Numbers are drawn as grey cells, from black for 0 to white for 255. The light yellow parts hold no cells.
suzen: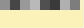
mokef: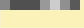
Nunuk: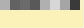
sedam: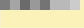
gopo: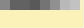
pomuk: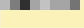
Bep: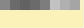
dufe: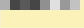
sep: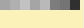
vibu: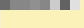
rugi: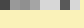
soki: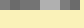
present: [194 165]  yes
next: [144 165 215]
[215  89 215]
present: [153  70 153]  no
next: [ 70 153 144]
[165 215 215]
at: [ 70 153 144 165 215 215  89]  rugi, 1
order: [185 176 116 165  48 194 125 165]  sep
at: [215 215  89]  rugi, 5

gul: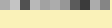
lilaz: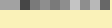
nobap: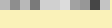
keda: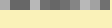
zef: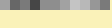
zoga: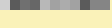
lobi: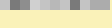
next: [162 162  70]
[122 142 122]
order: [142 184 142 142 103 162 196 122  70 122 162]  lilaz
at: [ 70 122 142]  lilaz, 3
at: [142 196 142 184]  lilaz, 7
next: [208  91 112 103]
[184 162 172]
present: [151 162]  no

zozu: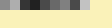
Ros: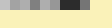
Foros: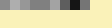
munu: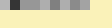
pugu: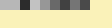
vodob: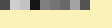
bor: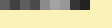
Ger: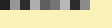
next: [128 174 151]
[ 44  44 117]
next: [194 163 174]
[128 174 151]
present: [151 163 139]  no
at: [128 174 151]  Ros, 4
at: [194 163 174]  Ros, 1

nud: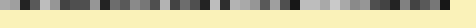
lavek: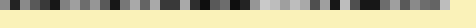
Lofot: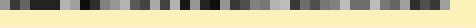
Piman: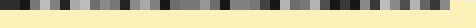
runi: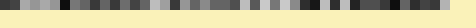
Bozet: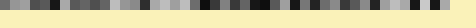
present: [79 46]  no
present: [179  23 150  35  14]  yes
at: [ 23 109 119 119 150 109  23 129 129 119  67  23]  Piman, 17
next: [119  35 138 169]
[129  23 109]
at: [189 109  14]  Bozet, 19
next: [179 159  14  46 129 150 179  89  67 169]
[ 67 179  23]
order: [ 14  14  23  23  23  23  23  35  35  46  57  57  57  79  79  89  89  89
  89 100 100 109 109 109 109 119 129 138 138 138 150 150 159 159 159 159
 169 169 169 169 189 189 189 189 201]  lavek

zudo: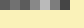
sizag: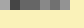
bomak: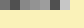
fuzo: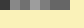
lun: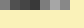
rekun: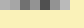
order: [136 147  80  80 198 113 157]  bomak
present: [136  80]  no

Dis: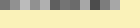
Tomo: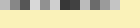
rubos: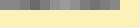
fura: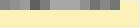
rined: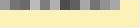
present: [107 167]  yes
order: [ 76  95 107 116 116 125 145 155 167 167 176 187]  rined

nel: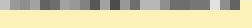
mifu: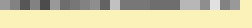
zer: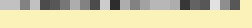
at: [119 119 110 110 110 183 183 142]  mifu, 14
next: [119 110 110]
[110 183 183]
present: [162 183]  yes
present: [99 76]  no
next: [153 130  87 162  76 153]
[110 183 183]
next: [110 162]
[153 130  87]
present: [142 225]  yes

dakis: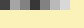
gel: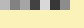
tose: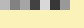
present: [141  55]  no
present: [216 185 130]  no
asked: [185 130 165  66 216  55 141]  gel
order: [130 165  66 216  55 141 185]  gel
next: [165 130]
[ 55 130 185]

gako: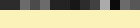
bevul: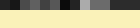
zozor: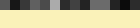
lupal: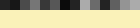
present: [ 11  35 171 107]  yes
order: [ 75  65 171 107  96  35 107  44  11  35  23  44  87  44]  bevul
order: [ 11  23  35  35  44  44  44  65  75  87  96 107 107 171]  bevul
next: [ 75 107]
[35 35 23]

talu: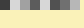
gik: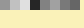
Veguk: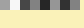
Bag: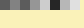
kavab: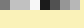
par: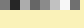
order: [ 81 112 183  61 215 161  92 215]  talu
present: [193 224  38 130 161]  yes
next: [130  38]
[150  50 130]
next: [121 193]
[193 247  27]
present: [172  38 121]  no

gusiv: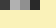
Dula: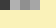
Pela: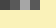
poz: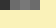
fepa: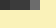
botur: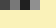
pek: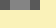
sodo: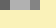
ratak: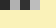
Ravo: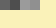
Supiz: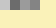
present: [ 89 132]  yes
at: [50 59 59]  fepa, 1
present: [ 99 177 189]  no
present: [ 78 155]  yes
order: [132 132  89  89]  pek
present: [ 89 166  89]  yes
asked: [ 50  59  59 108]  fepa

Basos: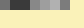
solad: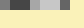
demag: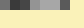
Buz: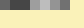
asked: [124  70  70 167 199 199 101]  solad
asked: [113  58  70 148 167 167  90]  demag

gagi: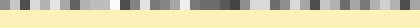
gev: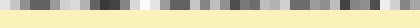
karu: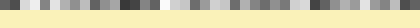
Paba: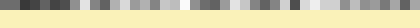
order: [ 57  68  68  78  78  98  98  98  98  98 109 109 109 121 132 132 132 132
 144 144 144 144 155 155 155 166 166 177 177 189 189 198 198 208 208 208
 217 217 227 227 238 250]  Paba
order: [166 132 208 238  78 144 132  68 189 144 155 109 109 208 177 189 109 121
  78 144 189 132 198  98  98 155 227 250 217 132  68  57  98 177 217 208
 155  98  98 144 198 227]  gev
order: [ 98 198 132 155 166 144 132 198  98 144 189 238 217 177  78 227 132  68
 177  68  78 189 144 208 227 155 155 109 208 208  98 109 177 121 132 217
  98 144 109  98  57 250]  karu

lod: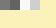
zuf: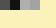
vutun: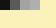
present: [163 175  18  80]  no
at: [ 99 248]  lod, 2
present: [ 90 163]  yes
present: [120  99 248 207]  yes
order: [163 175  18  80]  zuf

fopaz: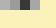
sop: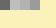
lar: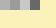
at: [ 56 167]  fopaz, 3
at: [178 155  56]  fopaz, 1
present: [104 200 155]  no
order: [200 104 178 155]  lar
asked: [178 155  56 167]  fopaz

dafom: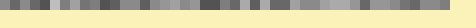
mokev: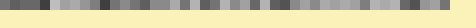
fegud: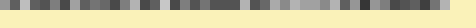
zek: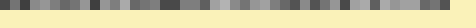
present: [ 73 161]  yes
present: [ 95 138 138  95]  yes
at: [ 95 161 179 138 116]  zek, 21
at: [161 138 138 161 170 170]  dafom, 30
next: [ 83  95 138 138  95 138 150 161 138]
[150  83  83]
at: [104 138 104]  dafom, 2

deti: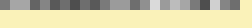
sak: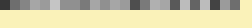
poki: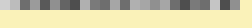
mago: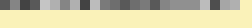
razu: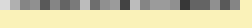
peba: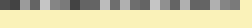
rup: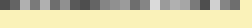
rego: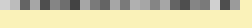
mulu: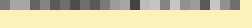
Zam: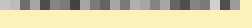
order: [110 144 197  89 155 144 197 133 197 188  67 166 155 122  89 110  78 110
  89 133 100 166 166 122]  mulu
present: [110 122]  yes

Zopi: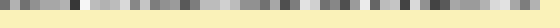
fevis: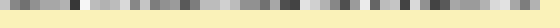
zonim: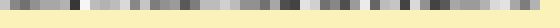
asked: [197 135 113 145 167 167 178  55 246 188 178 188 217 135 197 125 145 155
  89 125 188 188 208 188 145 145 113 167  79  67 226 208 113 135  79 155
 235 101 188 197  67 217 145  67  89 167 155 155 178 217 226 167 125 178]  zonim

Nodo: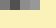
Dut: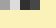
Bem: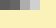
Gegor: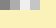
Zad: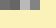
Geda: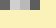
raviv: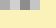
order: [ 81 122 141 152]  Nodo
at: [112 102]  Zad, 1
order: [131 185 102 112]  Zad
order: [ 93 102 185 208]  Geda
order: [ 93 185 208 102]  Geda
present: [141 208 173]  no
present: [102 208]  yes

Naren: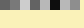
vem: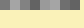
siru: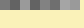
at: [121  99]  siru, 1
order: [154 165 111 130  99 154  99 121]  siru

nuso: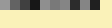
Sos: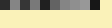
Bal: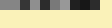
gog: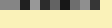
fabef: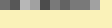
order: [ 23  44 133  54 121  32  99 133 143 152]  Sos
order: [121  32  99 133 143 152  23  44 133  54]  Sos
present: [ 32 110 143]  no
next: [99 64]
[ 23 143 121]
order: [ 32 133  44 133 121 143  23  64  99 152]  nuso

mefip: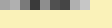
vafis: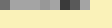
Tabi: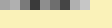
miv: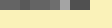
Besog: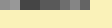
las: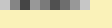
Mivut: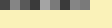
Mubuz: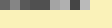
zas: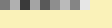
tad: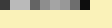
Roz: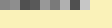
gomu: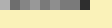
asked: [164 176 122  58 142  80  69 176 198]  mefip

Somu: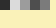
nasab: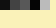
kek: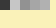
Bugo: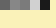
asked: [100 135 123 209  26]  Bugo
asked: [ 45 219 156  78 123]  Somu

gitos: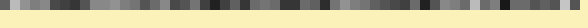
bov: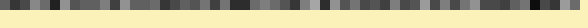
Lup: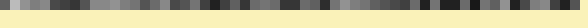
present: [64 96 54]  yes
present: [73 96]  yes
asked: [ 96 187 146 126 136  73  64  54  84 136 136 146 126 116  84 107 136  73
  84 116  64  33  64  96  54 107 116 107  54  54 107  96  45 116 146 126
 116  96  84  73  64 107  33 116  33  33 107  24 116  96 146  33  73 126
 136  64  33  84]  Lup

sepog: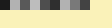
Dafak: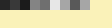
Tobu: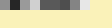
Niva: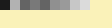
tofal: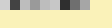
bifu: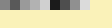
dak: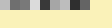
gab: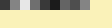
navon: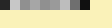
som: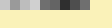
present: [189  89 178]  no
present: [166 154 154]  no
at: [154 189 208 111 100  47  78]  som, 2
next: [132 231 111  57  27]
[100  78 132]
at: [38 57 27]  Dafak, 1
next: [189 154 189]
[199  47 111]
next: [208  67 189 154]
[189 199  47]

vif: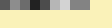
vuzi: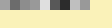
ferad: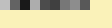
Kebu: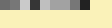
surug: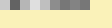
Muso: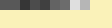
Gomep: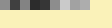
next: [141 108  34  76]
[182 211 131]
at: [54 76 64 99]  Muso, 3
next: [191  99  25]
[173  76  64]
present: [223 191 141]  yes

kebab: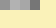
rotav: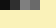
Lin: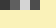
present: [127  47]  no
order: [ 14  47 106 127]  rotav

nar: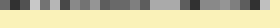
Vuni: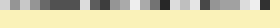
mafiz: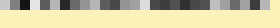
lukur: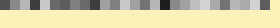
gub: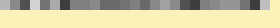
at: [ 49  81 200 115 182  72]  nar, 2
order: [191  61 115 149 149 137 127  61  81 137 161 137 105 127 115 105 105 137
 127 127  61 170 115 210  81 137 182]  gub
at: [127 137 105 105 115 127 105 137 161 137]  gub, 9
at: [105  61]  lukur, 9

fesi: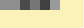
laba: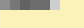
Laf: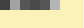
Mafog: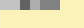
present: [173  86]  no
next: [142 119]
[ 98 108 108]

